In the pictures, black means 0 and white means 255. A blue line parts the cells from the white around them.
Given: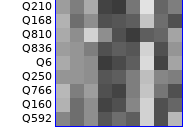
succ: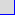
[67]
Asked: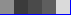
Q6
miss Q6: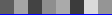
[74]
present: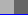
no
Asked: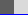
Q6

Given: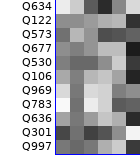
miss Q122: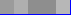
[50]
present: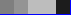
yes
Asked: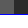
Q634
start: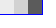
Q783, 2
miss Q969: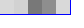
[127]
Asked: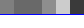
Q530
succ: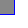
[217]

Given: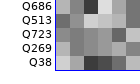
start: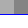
Q269, 4
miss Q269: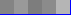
[173]

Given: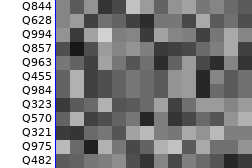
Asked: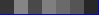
Q482
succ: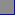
[79]
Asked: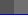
Q963
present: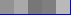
no
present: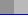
yes
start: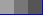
Q963, 3

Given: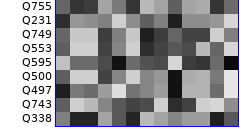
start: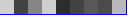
Q553, 2
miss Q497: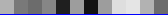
[115]

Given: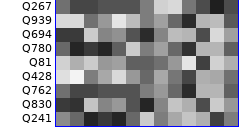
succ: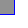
[83]
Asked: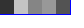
Q830
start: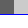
Q780, 4
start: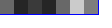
Q241, 1

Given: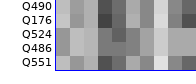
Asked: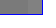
Q486
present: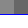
yes
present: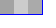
yes
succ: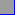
[176]

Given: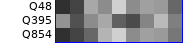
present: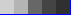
no
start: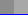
Q395, 2

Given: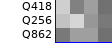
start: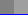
Q418, 1
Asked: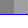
Q418

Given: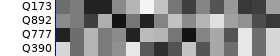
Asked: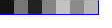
Q892
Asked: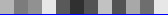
Q390
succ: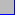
[181]
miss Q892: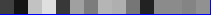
[76]
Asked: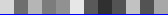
Q390
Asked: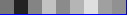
Q892
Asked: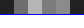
Q777

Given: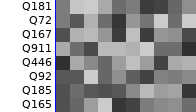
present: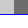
yes
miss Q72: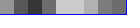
[117]
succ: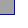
[54]
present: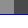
yes
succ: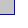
[203]
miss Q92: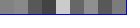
[95]
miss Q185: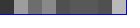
[163]

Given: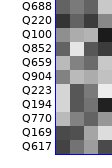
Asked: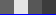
Q852
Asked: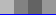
Q770
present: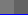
yes
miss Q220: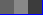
[52]
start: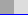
Q169, 2
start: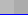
Q904, 1
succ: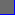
[200]

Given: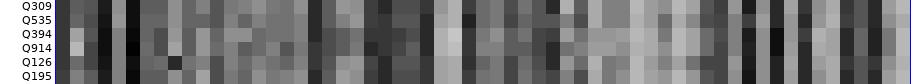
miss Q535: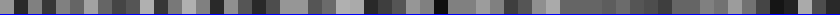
[136]
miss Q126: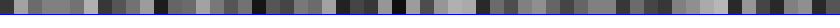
[49]

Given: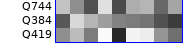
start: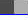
Q744, 4
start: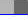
Q744, 6
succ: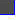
[173]
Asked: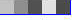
Q744

